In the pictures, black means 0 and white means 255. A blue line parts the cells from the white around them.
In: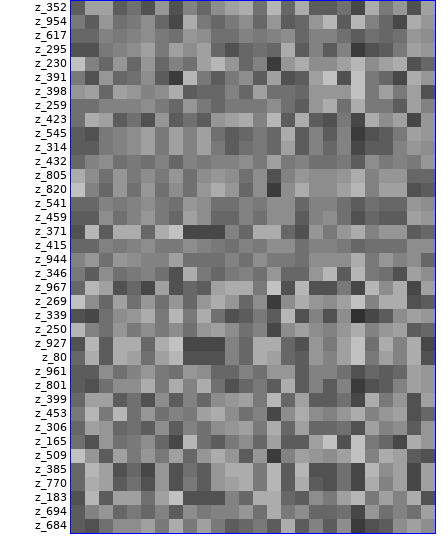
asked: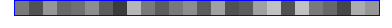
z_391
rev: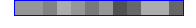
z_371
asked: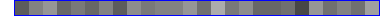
z_694
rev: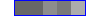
z_694
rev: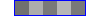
z_339

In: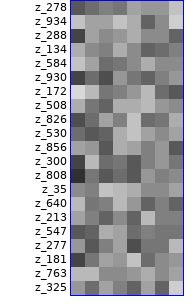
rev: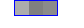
z_134
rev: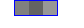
z_640
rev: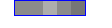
z_584
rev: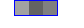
z_325

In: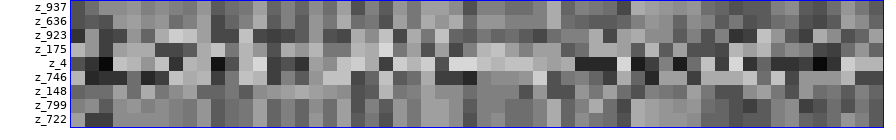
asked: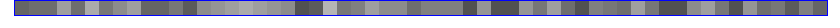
z_148
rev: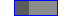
z_923
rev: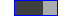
z_746
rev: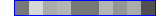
z_175
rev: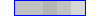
z_4
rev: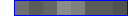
z_722

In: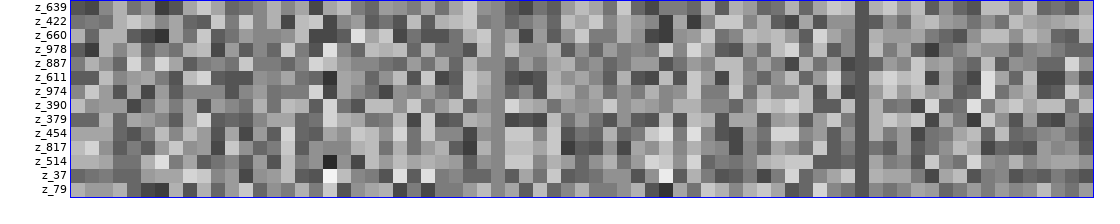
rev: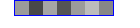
z_454
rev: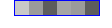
z_379
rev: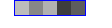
z_817

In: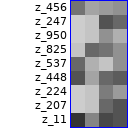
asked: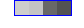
z_207
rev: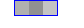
z_950

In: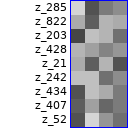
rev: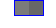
z_407
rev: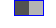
z_21
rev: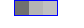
z_203
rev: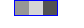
z_52

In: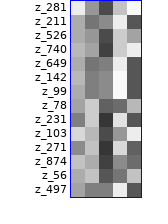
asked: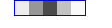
z_281
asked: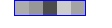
z_526
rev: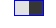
z_231

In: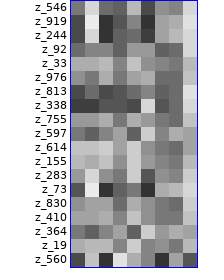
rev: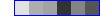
z_919
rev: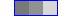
z_283
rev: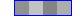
z_410
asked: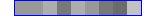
z_755

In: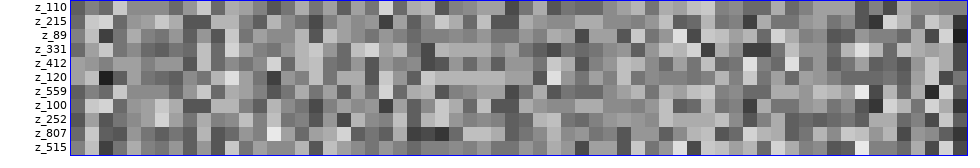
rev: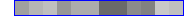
z_559
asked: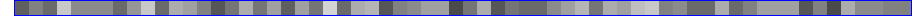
z_110
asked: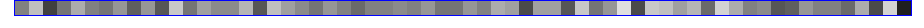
z_89

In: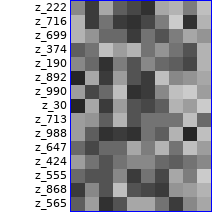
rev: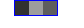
z_565
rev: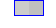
z_990
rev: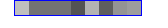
z_713

